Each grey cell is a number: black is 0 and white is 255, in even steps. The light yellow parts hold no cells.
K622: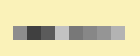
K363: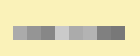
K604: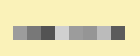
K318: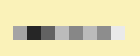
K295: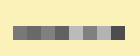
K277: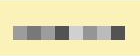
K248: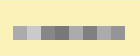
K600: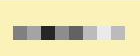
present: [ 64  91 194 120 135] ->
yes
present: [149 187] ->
yes
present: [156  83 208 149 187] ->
yes
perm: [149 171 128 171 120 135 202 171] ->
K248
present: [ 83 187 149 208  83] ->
no
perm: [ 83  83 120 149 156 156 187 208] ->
K277
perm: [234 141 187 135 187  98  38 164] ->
K318

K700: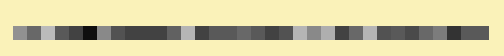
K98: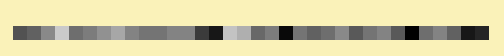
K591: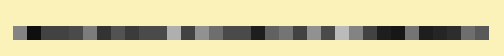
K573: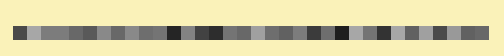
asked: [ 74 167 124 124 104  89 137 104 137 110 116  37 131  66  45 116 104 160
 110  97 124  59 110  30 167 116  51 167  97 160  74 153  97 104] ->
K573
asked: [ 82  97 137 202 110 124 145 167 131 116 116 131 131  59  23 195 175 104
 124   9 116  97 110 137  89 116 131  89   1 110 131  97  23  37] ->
K98
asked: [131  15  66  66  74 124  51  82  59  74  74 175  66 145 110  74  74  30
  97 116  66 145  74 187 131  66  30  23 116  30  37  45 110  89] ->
K591
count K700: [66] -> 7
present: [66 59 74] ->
no

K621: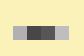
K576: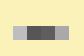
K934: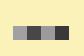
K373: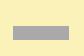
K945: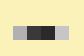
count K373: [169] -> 4
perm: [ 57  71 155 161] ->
K934
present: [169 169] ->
yes

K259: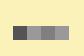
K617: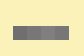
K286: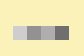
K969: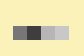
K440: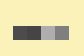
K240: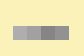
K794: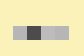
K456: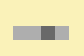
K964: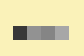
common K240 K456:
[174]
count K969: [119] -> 1
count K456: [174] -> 3
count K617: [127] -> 1
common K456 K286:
[174]

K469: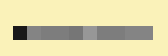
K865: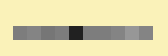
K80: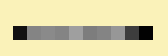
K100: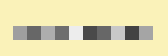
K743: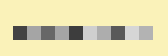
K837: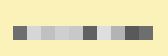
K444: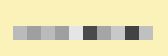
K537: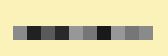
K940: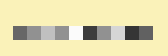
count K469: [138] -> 0
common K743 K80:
[61]
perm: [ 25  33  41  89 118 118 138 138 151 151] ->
K537
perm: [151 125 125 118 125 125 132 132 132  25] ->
K469

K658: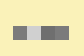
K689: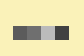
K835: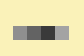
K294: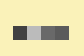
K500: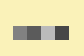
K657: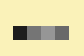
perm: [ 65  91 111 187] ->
K689
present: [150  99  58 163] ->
no

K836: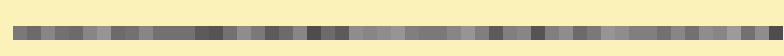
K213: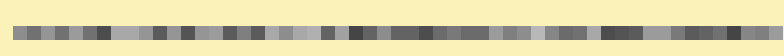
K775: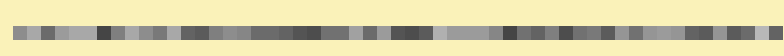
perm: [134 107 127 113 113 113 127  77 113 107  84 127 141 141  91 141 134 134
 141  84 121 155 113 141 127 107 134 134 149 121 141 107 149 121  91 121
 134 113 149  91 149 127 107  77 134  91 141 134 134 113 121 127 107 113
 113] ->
K836
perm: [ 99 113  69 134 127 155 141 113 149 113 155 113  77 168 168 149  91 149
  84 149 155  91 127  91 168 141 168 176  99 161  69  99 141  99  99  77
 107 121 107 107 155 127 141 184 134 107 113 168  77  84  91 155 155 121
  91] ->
K213
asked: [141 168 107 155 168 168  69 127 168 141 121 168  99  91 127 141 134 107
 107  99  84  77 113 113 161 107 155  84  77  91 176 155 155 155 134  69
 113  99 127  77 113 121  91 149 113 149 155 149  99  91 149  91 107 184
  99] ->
K775

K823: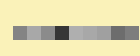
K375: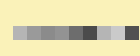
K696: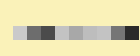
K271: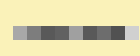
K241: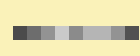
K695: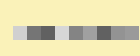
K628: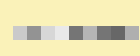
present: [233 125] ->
no
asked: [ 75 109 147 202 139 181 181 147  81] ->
K241
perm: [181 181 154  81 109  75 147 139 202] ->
K375
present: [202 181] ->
no

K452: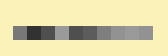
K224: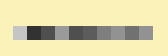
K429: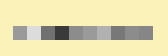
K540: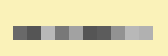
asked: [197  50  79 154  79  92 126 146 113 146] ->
K224
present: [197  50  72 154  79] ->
no
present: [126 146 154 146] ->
yes
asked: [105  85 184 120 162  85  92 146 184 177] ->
K540

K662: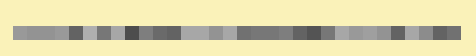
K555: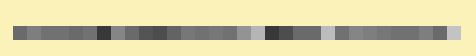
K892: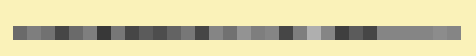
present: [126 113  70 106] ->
yes
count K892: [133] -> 8
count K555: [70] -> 0
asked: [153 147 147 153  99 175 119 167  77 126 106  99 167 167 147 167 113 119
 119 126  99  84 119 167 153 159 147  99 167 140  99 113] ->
K662

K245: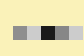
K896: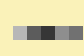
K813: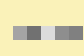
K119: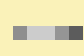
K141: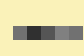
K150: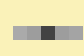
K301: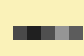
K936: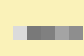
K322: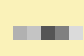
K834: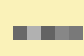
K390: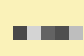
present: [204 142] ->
no
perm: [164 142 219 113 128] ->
K813
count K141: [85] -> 1

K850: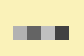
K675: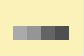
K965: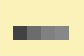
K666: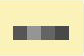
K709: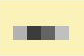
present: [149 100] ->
yes
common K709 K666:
[100]
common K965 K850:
[66]
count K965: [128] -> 1
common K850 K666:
[100]
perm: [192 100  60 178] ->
K709

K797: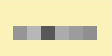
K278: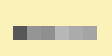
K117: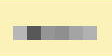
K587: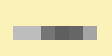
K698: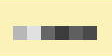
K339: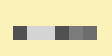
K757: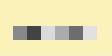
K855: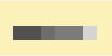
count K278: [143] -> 1
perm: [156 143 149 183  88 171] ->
K797
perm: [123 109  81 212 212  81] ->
K339
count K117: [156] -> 0
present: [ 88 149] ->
yes
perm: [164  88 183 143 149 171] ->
K278

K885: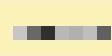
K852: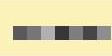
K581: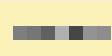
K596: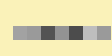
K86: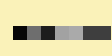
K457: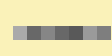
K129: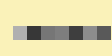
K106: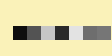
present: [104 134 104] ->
yes
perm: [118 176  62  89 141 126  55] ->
K129
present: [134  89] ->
no

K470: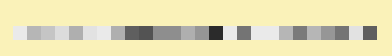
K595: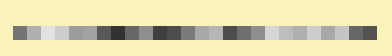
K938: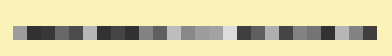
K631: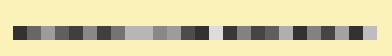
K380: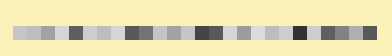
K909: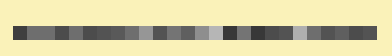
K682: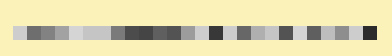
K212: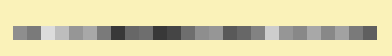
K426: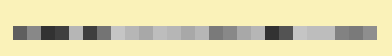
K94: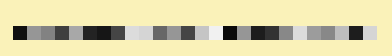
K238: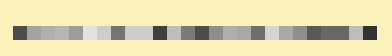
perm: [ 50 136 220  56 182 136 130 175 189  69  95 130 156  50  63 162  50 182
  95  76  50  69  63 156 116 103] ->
K631
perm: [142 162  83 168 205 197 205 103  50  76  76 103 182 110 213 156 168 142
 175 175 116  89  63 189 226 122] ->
K595
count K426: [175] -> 0
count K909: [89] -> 1
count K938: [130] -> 3

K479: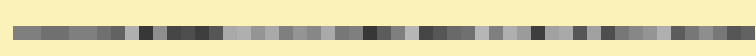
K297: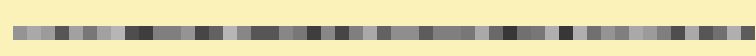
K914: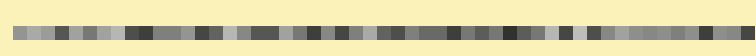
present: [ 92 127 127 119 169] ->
yes
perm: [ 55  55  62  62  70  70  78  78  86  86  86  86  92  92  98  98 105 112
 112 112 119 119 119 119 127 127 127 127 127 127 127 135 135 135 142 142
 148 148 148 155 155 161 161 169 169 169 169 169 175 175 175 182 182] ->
K297
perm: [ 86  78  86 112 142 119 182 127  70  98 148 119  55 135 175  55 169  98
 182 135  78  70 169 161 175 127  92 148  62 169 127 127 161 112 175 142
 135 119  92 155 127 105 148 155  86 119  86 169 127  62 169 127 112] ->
K297
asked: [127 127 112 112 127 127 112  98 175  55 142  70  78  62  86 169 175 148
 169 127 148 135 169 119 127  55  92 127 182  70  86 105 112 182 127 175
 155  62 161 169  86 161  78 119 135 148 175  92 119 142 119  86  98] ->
K479
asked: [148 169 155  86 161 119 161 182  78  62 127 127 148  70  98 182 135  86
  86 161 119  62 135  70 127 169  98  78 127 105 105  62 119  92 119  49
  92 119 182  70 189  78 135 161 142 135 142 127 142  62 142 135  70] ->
K914
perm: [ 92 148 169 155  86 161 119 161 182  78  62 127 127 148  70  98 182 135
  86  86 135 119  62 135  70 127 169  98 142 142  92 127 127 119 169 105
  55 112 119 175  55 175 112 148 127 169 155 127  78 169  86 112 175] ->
K297

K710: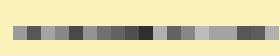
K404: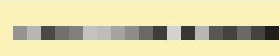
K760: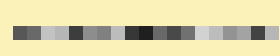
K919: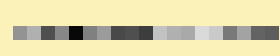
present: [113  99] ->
yes
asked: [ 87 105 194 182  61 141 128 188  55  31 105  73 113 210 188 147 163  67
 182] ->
K760
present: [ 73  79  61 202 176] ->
no
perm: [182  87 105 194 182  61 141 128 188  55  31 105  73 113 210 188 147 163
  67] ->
K760
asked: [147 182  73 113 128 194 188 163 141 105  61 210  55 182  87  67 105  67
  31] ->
K404
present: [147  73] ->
no

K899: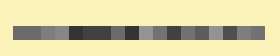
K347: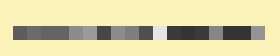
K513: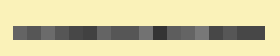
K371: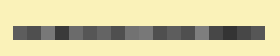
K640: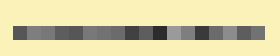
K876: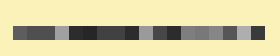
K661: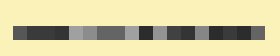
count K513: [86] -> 5
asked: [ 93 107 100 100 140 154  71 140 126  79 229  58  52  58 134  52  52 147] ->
K347
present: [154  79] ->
no
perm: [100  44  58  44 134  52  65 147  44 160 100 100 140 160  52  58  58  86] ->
K661
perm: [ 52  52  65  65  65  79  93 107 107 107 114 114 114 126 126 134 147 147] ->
K899

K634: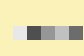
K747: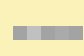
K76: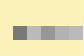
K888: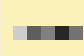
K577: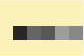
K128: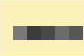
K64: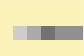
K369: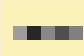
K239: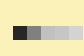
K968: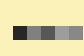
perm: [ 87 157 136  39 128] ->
K968
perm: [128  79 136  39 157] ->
K369
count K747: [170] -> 1
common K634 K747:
[192]
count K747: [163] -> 3
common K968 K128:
[87]

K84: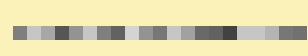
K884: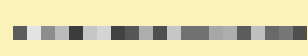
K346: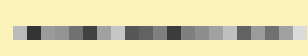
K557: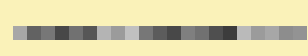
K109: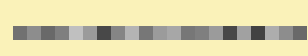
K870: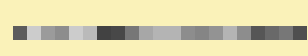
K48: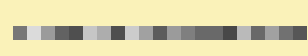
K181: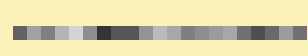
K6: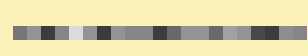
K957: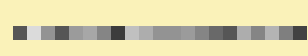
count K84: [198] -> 5
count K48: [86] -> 1
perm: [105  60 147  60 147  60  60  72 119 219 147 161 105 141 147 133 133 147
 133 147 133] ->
K6
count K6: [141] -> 1

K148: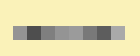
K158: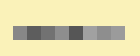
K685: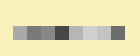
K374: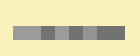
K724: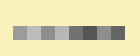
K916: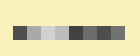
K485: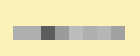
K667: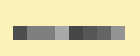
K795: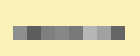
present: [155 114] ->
yes
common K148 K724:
[155]
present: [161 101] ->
yes
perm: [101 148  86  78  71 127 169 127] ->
K667
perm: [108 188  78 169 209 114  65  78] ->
K916
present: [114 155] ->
yes
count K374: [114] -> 4

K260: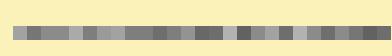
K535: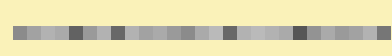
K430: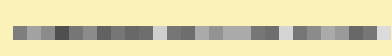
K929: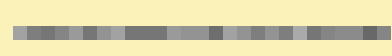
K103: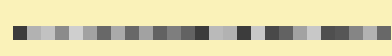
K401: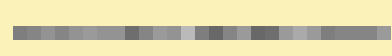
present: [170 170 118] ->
yes
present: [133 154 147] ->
yes
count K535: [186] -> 2

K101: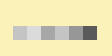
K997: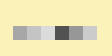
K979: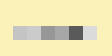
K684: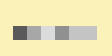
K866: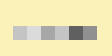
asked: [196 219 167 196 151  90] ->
K101
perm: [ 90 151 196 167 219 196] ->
K101
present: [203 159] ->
no
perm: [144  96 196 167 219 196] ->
K866
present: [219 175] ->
no
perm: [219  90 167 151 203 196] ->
K979
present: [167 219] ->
yes

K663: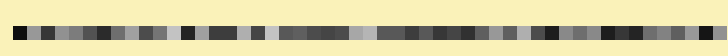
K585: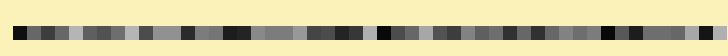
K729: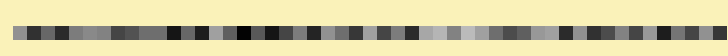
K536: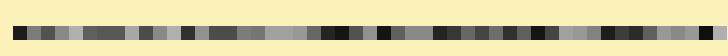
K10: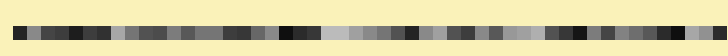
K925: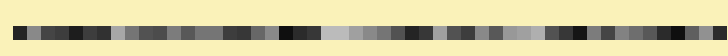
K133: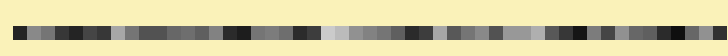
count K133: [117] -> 5
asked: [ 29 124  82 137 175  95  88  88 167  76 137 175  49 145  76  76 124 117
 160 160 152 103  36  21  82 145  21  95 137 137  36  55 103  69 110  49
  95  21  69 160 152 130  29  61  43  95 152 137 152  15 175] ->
K536

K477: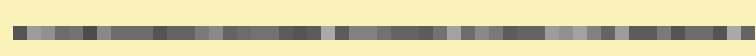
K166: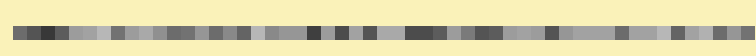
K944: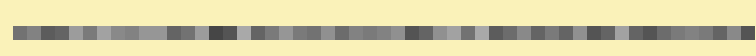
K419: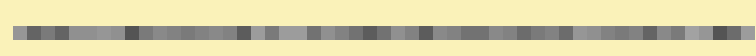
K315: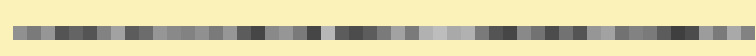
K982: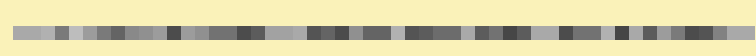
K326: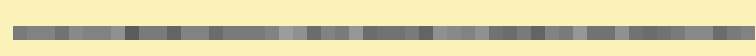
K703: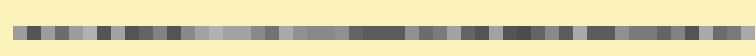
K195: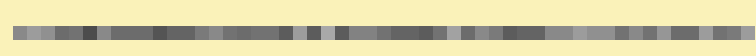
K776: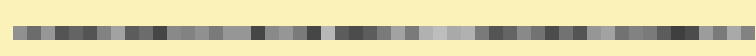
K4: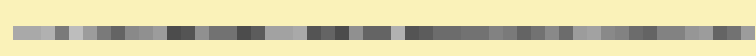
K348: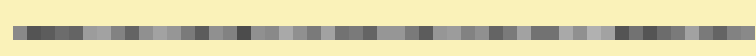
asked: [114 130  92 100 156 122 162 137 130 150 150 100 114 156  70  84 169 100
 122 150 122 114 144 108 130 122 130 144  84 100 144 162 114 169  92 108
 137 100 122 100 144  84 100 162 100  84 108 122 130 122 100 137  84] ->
K944
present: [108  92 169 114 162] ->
no
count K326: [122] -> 12
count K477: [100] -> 9

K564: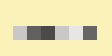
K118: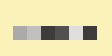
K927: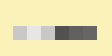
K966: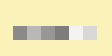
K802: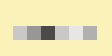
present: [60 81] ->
yes
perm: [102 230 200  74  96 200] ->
K564
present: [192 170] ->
no

